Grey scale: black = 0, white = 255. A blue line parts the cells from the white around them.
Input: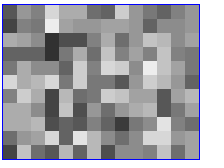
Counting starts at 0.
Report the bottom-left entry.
68
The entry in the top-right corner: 151
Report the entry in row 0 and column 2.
129
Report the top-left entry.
87
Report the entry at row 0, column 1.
151
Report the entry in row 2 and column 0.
172
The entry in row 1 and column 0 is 68
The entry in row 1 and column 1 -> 129
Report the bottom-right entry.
162
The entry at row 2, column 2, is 140
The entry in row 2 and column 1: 162

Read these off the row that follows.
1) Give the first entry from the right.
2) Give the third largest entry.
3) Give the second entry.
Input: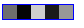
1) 152
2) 110
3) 5

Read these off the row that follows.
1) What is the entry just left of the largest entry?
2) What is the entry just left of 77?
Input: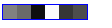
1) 14
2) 54

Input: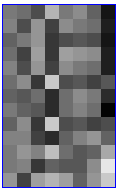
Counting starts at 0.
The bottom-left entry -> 149
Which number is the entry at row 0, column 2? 77
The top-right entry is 21
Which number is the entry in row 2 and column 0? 98
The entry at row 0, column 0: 121
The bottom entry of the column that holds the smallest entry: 201
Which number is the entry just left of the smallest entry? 110
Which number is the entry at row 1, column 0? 130
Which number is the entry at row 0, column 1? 110
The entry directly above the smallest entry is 43
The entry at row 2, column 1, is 121
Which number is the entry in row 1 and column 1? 77
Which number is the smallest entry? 3

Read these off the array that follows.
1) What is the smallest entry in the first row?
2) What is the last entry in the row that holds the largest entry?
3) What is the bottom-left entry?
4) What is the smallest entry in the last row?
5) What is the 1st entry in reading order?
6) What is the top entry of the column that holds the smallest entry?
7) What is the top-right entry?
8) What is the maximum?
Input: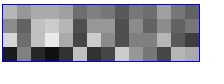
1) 89
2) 61
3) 27
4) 17
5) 182
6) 170
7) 98
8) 234
